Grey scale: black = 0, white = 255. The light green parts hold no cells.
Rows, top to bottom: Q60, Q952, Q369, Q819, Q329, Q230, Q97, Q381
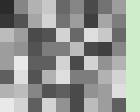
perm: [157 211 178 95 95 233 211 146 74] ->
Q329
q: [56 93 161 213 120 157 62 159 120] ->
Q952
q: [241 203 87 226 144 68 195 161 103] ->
Q381
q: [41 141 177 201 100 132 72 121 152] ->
Q60

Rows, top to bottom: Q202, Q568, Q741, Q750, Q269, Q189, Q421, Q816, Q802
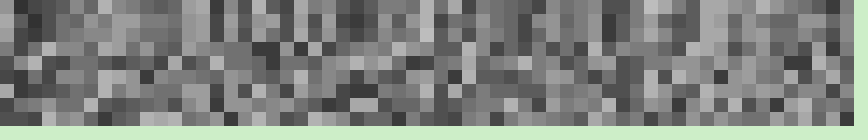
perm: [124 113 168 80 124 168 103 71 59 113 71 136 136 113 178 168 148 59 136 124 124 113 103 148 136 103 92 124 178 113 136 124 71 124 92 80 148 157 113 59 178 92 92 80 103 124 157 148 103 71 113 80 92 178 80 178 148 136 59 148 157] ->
Q189
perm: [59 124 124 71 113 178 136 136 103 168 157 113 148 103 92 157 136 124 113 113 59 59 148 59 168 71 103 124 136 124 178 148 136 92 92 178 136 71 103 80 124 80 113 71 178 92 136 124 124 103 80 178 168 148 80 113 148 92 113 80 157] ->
Q750
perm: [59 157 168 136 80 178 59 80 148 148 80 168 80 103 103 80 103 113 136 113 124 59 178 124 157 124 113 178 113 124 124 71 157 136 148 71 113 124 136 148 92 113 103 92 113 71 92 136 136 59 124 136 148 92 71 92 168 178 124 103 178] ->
Q750
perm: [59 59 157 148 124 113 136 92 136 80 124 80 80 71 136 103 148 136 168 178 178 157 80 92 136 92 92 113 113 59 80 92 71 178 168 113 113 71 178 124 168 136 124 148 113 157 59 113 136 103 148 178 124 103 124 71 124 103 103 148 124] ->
Q750
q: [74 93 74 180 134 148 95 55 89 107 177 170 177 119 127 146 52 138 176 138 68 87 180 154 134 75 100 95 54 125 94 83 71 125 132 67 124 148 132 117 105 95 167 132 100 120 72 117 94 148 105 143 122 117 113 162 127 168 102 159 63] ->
Q802
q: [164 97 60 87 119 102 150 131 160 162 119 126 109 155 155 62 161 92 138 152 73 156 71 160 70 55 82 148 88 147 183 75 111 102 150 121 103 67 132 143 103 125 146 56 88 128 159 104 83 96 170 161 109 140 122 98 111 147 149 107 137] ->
Q568
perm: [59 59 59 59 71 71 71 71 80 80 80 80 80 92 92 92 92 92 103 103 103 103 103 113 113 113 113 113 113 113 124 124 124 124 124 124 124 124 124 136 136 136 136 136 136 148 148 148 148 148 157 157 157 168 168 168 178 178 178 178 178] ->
Q816

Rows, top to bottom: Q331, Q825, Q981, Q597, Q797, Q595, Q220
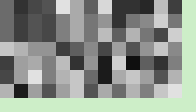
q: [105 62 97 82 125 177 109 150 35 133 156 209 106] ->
Q825
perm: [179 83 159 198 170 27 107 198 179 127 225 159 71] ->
Q595
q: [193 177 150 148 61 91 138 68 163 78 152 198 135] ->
Q597

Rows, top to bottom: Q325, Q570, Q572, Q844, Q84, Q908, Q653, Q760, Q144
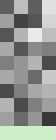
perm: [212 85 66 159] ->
Q570
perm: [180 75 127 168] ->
Q653
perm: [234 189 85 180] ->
Q572
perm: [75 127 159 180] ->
Q760

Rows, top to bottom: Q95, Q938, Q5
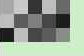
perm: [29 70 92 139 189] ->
Q5
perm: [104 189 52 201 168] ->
Q95
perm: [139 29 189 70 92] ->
Q5
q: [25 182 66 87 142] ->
Q5
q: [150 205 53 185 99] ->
Q95

